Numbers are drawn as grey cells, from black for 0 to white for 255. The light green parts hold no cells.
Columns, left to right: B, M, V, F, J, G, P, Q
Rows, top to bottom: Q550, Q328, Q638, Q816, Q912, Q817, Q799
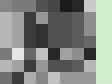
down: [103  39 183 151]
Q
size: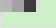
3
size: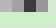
4

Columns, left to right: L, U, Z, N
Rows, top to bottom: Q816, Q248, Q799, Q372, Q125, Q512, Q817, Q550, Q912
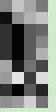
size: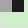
2
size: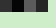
4
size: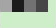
4
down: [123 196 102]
N
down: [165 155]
L
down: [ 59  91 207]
Z
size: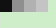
4

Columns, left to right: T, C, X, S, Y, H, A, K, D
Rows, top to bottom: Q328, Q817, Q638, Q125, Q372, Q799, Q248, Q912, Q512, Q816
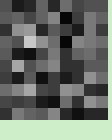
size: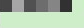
6
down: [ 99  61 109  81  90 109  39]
D
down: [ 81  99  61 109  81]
D
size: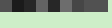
9
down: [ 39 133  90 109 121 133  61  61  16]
Y

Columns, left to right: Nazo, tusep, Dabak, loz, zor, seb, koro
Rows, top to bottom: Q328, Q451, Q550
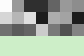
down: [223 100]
Dabak
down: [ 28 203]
loz
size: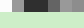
7
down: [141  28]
koro
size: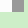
2
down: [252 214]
Nazo

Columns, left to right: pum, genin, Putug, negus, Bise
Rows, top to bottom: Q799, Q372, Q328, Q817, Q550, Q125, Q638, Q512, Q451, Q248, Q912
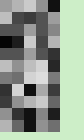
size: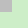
1
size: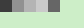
5
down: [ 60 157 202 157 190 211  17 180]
Putug
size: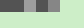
5

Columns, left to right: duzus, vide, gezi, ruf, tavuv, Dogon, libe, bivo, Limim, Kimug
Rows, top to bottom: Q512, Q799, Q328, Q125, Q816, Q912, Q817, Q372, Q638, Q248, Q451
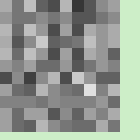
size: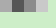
4
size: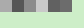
6
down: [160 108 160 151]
Dogon
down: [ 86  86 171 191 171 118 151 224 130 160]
bivo
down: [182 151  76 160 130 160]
duzus
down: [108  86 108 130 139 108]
vide
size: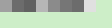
8

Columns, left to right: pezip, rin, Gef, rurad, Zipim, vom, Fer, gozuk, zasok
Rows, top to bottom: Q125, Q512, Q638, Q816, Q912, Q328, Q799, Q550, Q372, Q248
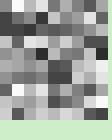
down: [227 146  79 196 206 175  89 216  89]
gozuk
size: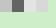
4
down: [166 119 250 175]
rin
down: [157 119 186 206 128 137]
Fer
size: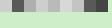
9
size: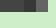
4
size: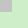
1

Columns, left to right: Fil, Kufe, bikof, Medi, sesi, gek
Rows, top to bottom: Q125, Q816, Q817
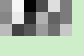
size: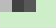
3
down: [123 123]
gek
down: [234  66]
Kufe
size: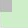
1
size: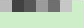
6

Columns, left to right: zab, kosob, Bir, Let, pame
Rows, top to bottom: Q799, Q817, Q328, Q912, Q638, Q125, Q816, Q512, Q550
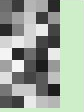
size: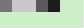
5
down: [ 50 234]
pame

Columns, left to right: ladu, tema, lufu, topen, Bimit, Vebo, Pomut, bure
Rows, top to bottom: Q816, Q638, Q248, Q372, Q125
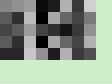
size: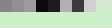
8
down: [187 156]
lufu

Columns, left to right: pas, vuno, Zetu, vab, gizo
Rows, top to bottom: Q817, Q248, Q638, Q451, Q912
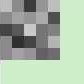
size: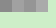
4
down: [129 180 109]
gizo
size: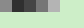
5

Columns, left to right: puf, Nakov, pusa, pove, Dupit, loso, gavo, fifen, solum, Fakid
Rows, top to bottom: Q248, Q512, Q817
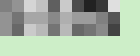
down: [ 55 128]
solum
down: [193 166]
pove
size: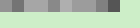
10
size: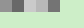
5
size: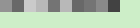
10
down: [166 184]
pove
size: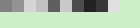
10

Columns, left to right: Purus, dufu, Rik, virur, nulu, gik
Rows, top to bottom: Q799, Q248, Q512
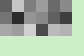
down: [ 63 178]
gik
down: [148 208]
Rik

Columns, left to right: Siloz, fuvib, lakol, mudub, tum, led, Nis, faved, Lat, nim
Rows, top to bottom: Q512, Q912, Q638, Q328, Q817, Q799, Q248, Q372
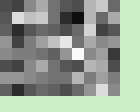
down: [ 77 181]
Nis
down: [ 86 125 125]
lakol
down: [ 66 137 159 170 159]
Lat

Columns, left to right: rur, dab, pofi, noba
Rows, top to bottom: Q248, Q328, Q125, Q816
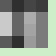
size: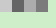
4
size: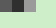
3
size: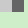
2
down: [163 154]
pofi
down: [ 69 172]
pofi
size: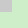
1
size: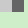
2

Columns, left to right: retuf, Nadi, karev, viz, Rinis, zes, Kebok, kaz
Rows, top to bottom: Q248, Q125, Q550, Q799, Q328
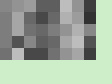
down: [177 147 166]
zes
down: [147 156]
Kebok
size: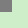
1

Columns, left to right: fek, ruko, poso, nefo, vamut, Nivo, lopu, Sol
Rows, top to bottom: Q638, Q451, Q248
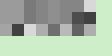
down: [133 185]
Nivo
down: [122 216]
poso

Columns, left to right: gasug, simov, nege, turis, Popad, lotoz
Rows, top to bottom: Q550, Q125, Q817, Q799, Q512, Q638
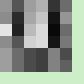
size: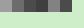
6
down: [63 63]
turis
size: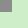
1
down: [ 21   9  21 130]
Popad
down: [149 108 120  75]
lotoz
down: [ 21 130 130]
Popad
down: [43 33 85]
simov

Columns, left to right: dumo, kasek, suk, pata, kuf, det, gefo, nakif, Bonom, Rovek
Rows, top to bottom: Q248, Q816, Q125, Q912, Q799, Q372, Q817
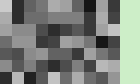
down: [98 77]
det
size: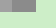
3
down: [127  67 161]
det
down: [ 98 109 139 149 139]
suk
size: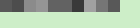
10
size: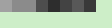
8
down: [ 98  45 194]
kuf

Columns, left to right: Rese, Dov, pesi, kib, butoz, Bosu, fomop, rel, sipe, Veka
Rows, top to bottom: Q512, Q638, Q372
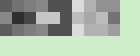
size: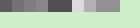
10
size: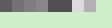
8
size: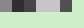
6
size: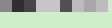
9

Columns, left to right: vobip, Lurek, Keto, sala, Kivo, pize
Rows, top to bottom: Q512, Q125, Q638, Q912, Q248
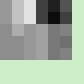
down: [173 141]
Lurek
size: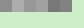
6
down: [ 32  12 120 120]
Kivo
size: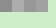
4

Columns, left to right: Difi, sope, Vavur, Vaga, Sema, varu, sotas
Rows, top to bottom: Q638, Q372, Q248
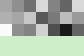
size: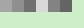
6
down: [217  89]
Vaga
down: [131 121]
Sema
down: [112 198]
Vavur
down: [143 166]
sope
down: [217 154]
sotas

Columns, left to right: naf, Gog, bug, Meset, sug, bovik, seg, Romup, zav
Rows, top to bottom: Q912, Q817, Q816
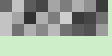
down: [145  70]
Romup
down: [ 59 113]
zav
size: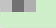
3
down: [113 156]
zav
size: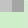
2
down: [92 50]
bug

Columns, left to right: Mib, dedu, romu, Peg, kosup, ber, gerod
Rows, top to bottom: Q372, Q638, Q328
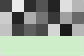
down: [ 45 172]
romu
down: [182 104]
gerod
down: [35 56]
kosup
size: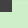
1
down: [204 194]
Mib
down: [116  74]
Peg
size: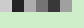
6

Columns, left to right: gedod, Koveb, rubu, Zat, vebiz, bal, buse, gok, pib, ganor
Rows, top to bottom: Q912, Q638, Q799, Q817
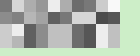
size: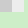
2
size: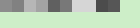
10
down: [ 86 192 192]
ganor
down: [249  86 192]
ganor
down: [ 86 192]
ganor
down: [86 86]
gok

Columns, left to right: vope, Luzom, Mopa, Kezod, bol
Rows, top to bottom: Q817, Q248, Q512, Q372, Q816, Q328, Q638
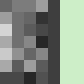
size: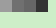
4
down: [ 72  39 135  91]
Kezod
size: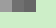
3
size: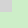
1
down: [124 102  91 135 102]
Mopa

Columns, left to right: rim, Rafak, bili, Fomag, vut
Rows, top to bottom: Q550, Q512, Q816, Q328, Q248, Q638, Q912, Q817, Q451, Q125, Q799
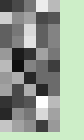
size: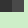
2
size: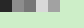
5

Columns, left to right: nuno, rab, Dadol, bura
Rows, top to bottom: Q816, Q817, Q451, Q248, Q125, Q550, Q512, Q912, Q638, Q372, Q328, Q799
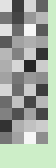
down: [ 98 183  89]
bura
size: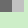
2
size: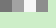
4
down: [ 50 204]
bura
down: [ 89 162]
bura
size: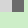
2
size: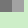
2

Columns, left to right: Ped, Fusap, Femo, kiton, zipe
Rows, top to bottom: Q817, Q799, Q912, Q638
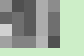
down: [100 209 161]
Ped
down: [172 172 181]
kiton
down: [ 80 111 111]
Fusap
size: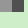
2
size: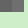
2

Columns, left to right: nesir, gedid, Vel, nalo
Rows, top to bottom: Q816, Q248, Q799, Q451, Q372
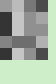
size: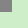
1
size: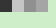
4
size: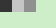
3

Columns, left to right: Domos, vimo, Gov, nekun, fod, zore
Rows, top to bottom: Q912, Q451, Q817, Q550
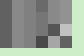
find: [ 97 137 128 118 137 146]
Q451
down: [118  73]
nekun
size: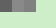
3
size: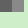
2

